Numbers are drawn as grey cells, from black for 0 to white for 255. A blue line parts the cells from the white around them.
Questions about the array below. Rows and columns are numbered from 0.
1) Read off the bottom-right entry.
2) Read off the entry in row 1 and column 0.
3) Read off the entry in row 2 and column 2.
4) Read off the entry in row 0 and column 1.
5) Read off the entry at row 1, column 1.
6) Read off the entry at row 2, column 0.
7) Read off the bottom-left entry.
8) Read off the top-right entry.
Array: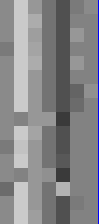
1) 130
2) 138
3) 158
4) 202
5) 202
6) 138
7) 138
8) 138

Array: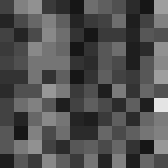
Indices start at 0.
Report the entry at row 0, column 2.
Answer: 145
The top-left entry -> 66
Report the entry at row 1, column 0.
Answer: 36
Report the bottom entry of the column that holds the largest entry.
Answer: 74
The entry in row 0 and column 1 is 129
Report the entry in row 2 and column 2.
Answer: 74
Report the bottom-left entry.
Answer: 30
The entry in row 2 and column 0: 66
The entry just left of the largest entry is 30
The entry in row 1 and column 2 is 103
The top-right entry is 158
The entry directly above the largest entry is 80

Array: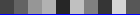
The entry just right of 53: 213
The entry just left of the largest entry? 53
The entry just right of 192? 128

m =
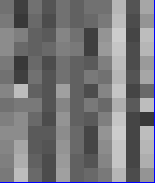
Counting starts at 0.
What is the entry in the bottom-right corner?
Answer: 148
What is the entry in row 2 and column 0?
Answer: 140
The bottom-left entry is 121
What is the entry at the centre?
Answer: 97
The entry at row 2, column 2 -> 97
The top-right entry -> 166
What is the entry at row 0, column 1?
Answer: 63
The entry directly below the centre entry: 97
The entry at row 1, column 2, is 105
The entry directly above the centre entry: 97
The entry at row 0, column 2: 113
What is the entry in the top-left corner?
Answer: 113
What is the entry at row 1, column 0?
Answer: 121

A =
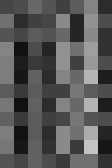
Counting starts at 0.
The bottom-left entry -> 84
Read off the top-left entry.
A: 70
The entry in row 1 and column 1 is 44
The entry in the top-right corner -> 44
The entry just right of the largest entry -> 23
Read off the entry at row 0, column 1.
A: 77
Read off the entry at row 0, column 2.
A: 104
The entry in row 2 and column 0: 84
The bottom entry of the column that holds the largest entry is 112
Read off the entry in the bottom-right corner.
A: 50
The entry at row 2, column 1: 70
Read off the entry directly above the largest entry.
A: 172
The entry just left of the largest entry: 58
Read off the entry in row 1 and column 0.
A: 112

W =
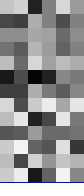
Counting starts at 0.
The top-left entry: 196
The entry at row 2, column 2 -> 167
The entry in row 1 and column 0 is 71
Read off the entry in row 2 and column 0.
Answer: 141
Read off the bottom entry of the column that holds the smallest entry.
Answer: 25
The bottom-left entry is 203
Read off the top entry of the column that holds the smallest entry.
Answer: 33
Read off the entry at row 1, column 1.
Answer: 63
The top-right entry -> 155
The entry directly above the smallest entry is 215
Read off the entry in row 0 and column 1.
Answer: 209
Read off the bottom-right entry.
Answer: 135
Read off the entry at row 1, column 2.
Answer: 173

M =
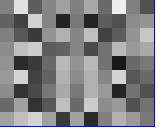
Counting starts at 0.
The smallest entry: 24
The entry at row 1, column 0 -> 99
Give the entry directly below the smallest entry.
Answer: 211
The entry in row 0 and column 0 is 128
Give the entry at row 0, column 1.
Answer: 225
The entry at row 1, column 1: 66
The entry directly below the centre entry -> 140
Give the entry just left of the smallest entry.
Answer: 114
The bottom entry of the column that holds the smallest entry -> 177
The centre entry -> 147
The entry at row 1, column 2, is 211
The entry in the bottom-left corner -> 161
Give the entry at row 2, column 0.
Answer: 128
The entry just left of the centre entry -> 184
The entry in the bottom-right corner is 120
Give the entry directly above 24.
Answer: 184
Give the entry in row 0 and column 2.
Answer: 93
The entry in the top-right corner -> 81
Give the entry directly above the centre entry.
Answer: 134
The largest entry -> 238
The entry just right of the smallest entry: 106
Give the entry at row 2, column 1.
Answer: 87

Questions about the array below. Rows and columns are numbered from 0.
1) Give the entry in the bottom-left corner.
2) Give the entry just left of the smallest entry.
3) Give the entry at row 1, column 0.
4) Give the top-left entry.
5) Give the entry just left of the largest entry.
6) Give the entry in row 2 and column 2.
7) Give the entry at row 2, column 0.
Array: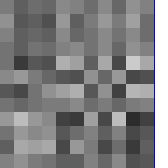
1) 129
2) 188
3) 145
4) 123
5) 72
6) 103
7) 129

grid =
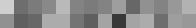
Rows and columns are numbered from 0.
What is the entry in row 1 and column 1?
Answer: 95
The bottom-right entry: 152
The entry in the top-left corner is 207
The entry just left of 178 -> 152
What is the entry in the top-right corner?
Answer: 178
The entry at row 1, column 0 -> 145
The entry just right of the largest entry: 110

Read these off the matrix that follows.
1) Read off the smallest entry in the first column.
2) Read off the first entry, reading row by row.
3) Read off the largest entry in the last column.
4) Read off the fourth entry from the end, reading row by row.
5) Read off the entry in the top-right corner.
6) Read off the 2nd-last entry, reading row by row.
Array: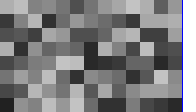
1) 33
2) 175
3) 175
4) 124
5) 151
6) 57

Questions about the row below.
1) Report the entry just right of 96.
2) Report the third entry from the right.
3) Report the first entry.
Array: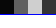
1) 207
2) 96
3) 7

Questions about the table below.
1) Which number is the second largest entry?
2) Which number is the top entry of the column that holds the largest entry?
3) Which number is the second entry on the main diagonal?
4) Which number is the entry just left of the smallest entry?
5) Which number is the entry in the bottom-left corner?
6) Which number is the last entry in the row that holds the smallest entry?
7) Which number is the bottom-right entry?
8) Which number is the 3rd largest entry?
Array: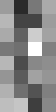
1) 205
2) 120
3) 68
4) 156
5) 190
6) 170
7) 136
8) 197
